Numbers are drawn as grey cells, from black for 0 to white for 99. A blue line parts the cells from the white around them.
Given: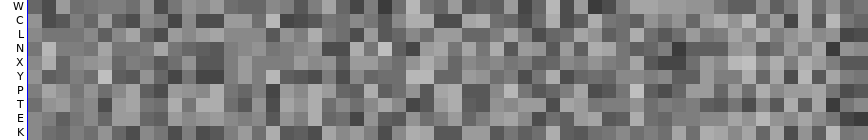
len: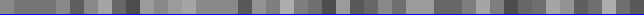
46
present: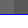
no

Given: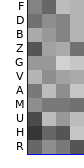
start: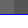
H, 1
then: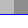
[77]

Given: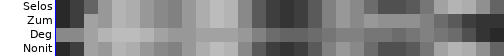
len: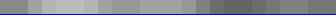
24
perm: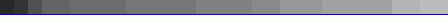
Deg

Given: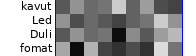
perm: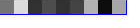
fomat
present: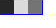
no
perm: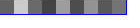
kavut
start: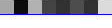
fomat, 0
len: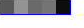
5
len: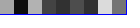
9
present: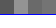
yes

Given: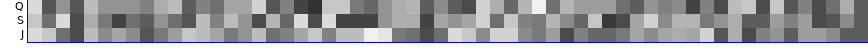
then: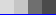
[73]
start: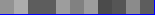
S, 49
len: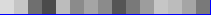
15
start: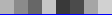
S, 37

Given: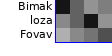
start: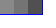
Fovav, 1
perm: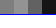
Bimak
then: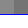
[31]
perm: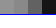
loza

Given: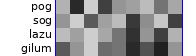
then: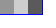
[62]
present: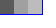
yes
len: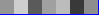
7
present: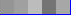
yes
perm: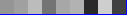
pog

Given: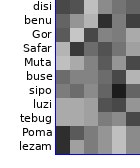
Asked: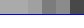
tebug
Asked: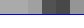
luzi
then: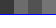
[62]
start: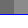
sipo, 1

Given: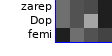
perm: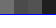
zarep
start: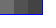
femi, 1
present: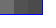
yes
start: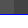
femi, 2

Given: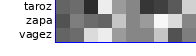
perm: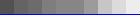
vagez
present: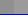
no
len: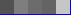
5
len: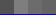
4
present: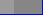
yes
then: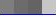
[52]
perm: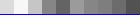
zapa

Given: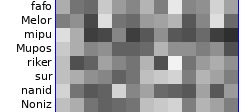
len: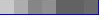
7
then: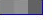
[38]
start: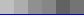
sur, 0
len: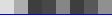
8

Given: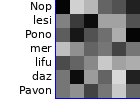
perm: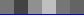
mer
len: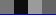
4
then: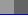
[84]
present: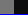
yes

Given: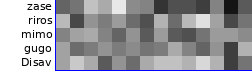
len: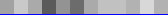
12
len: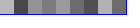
9
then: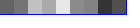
[31]
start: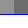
Disav, 4
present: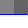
yes

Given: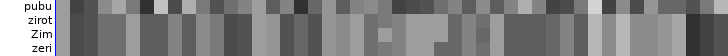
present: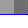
yes
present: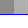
no
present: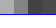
yes
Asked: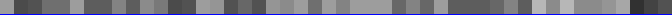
Zim
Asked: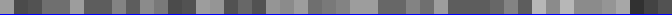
zeri
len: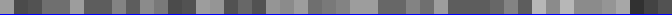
48

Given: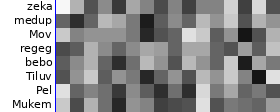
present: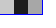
yes
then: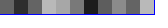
[57]
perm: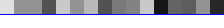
Tiluv
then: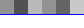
[11]
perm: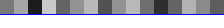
bebo

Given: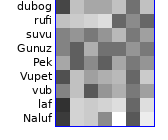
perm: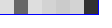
laf
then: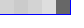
[86]
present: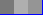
no
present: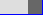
no

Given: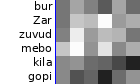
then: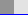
[53]
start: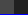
kila, 4
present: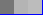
no
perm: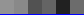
gopi
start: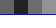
gopi, 2

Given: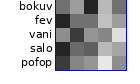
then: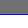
[75]
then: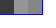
[86]
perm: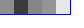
pofop
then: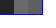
[72]
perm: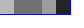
bokuv
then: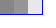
[55]
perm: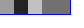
fev

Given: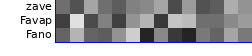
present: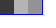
no
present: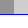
yes

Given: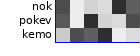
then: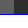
[92]
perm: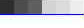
nok
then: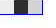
[85]
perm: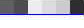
kemo
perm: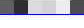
nok

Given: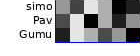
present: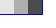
yes
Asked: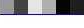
simo
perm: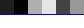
simo
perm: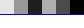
Gumu
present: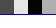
yes
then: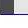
[1]

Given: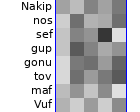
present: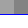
no
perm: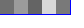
gonu

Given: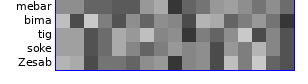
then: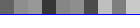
[39]
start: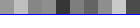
tig, 5
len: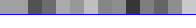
14
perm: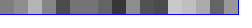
Zesab

